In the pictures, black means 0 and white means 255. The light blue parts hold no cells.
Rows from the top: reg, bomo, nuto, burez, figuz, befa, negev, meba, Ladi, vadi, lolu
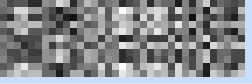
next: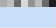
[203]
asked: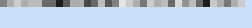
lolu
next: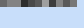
[44]
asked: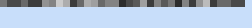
meba
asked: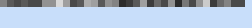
Ladi

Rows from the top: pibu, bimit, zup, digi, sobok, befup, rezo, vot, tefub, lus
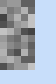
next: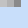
[81]
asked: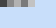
zup
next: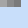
[138]
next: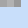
[96]
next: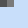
[153]
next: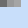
[194]

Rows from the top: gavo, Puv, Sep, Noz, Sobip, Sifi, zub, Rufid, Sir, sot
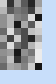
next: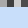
[37]
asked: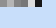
Sep
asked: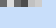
Sobip
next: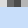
[220]
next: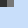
[157]
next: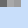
[131]

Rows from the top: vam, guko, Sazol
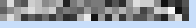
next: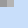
[32]
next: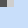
[192]

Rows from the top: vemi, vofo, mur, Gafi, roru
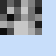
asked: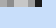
Gafi
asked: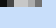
roru
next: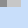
[157]
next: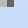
[199]
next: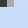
[128]

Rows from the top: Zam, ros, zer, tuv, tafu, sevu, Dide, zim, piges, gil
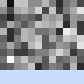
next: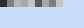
[182]
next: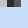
[127]
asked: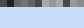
zer
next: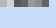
[226]

